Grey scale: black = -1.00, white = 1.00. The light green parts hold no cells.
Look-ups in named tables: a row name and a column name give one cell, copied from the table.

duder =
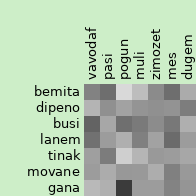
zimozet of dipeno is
0.13
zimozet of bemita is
0.09
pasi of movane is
0.35
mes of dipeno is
0.15
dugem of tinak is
0.31
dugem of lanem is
0.22
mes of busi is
-0.06
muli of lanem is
0.00
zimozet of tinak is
0.20
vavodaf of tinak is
0.25
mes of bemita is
-0.14
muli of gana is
0.22
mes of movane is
0.00
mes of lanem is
-0.16
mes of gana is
0.03
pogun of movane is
0.19
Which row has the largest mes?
tinak

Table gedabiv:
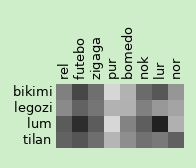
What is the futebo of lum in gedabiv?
-0.65
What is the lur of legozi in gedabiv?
0.19
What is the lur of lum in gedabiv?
-0.74
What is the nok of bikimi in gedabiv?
-0.16
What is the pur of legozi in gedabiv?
0.40
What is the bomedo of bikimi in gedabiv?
0.40
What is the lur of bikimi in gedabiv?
-0.32
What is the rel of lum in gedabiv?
-0.29
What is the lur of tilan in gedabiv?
-0.05
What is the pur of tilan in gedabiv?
0.42
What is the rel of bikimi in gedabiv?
0.00
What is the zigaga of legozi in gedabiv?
-0.08
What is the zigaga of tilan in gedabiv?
-0.14
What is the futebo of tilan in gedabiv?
-0.33
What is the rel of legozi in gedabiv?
0.08
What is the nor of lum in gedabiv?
0.38

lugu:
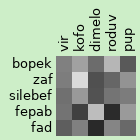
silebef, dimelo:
-0.36
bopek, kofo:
0.26
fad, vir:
-0.26
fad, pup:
-0.18
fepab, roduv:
-0.66
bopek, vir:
0.00
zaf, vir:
-0.02
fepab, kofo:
-0.50
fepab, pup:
0.21
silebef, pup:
-0.03
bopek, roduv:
0.43
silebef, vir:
-0.12
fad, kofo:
0.00
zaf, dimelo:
-0.37
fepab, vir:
-0.10
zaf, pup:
0.15
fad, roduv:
0.04
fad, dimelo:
-0.68
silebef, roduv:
-0.09

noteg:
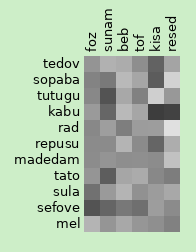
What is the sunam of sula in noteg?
0.21
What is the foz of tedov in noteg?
0.16
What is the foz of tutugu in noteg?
0.07
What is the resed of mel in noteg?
0.01
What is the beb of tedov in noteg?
0.35
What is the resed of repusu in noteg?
0.36
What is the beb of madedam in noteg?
0.11
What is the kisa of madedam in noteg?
0.10
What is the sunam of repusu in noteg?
0.09

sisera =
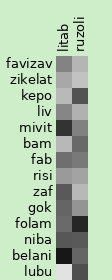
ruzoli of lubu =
-0.38
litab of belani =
-0.82
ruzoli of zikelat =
0.52
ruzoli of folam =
-0.70
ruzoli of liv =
0.39
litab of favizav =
0.03
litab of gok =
-0.21
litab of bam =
0.44
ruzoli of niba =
-0.30

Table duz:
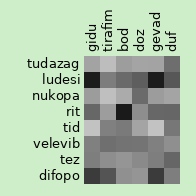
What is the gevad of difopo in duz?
-0.54
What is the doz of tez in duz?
0.08
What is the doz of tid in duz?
0.29
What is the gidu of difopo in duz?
-0.54
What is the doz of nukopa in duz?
-0.16
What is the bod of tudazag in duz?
0.23
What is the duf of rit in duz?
-0.20
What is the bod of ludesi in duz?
-0.17

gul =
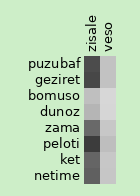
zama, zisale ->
-0.18
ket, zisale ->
-0.21
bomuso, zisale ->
0.50
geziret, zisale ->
-0.44
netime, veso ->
0.55
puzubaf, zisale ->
-0.40
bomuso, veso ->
0.69
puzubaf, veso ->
0.52
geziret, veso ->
0.52
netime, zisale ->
-0.25
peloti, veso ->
0.49
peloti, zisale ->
-0.53
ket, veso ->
0.56

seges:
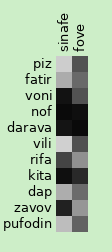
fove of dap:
-0.16
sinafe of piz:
0.61
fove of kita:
-0.68
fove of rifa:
0.13
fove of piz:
-0.36
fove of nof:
-0.88
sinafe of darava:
-0.84
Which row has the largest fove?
zavov

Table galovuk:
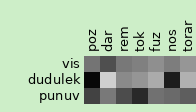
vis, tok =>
0.00
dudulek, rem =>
0.08
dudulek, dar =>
0.62
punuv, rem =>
-0.40
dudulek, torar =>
0.39
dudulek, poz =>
-0.94
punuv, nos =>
-0.17
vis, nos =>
-0.02
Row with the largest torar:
dudulek

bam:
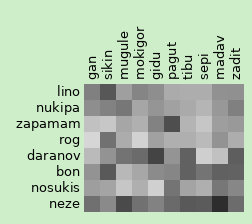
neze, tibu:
-0.30
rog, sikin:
-0.11
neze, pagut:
-0.17
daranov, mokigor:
-0.16
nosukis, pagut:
-0.09
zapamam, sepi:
0.55
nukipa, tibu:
0.33
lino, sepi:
0.36
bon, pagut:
0.05
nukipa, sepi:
0.42
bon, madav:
-0.24
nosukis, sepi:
0.37
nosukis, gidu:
0.63

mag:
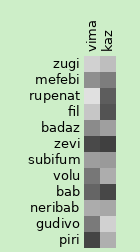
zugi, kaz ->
0.49
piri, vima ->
-0.47
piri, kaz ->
0.37
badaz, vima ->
0.09
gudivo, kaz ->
0.64
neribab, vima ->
0.35
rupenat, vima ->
0.76
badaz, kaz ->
0.25
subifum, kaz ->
0.21
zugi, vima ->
0.64
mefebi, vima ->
0.12
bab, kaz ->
-0.44
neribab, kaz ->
0.31
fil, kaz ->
-0.35
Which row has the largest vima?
rupenat

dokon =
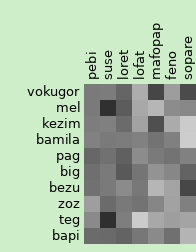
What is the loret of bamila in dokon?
-0.03
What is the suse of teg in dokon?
-0.63
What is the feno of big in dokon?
0.06
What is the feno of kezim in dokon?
0.34
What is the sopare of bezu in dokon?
-0.44
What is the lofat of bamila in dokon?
0.01
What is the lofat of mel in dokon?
0.32
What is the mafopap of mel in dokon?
0.43
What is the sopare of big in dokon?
-0.22
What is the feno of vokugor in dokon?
0.23
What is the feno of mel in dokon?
0.10
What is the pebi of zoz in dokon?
0.24
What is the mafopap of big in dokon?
0.15
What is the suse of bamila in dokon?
-0.04

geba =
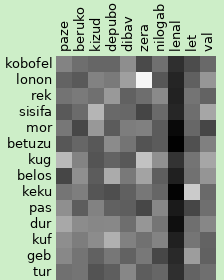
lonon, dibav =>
0.25
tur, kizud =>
-0.35
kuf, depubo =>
0.38
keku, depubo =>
-0.39
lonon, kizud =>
0.02
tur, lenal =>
-0.63
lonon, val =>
0.18
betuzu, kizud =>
-0.31
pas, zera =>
-0.44
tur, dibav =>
0.06

